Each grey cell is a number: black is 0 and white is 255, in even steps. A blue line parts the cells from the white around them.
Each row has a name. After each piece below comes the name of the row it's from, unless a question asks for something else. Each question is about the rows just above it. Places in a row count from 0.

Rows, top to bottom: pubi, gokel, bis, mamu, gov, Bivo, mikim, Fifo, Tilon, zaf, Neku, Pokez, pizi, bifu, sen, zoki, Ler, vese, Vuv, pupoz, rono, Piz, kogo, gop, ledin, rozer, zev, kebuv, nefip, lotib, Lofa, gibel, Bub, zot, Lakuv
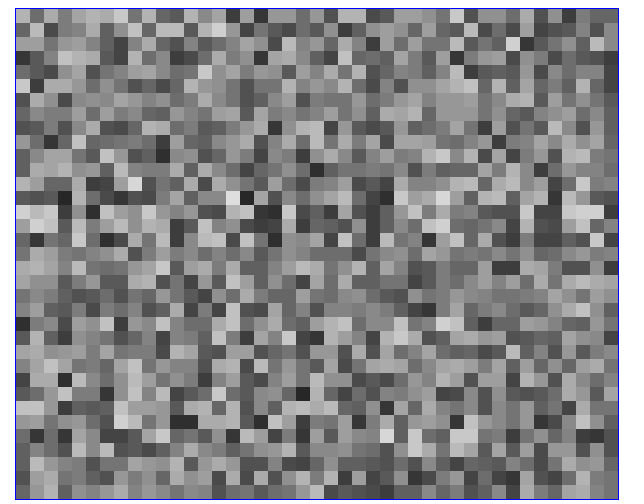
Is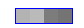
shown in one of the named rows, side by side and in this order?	yes
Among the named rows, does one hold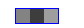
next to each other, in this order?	yes

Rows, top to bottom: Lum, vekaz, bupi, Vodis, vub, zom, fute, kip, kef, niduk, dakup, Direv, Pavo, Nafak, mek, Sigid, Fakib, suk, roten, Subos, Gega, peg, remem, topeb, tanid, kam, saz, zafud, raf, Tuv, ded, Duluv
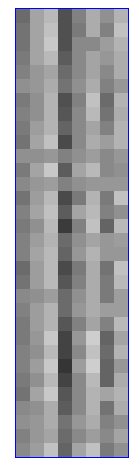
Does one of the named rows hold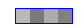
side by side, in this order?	no
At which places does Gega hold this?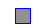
1 4

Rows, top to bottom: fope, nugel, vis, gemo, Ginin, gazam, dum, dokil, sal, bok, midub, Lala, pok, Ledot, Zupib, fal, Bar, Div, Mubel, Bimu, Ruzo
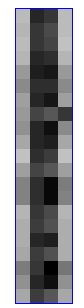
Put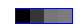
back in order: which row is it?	Mubel
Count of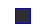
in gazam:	2

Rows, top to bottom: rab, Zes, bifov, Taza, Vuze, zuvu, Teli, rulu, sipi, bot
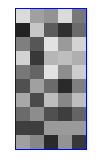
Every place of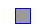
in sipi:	2 3 4
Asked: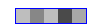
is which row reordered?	Teli
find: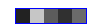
Zes
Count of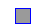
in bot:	0
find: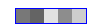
Vuze
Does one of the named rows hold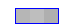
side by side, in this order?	yes
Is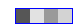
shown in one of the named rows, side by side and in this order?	yes

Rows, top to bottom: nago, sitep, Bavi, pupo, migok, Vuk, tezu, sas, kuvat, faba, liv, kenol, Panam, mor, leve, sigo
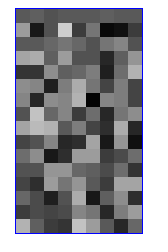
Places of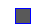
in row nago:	0 3 4 5 7 8
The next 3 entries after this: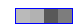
[ 68  46 172]
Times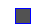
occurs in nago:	1
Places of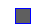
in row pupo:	2 7

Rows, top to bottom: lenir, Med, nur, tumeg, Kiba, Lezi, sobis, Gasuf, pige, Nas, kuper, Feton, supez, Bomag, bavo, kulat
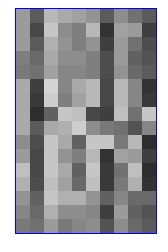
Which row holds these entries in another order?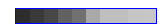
Feton
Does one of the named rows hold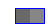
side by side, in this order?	no
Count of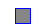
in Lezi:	2
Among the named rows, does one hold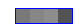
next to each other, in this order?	yes
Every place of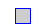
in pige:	4
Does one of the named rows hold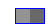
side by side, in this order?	yes
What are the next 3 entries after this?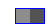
[141 105  91]

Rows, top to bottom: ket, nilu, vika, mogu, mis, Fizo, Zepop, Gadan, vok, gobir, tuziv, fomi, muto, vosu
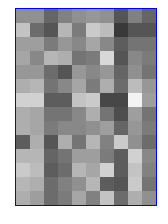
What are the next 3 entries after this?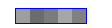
[195 108 174]
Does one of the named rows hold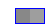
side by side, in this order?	no
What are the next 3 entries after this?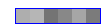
[174 108 188]
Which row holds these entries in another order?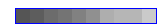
muto
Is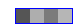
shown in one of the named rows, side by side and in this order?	no
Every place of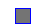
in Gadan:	2 3 6 9

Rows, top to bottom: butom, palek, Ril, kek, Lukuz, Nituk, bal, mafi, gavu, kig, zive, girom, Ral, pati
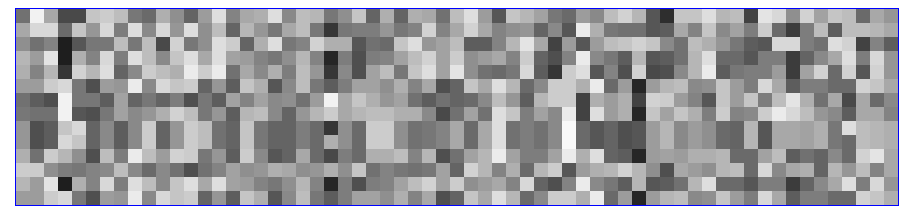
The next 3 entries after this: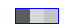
[100 137  93]
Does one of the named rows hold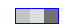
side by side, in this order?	no
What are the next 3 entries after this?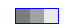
[175 222 100]
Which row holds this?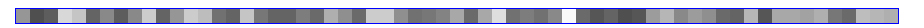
kig

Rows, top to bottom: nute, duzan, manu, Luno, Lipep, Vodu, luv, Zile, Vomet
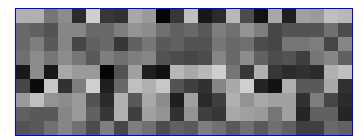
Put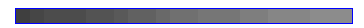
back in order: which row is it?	Luno
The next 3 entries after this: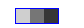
[176  55  43]
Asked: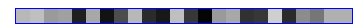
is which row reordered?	nute
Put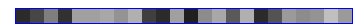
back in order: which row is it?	luv
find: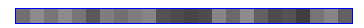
Luno
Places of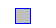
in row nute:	12 22

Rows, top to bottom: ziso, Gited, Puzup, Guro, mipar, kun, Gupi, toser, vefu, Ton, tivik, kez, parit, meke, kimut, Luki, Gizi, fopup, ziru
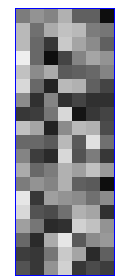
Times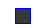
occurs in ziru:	2
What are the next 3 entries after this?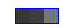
[216  21  55]
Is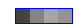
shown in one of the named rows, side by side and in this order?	yes
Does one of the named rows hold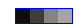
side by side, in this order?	no
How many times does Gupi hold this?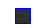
4
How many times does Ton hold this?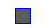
2
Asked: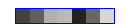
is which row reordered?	kun

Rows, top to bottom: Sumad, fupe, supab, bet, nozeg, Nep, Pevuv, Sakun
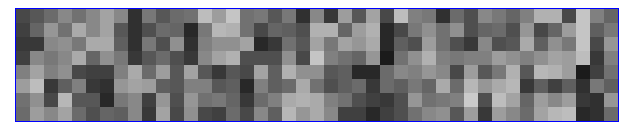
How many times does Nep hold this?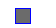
4
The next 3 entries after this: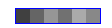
[163  87  48]

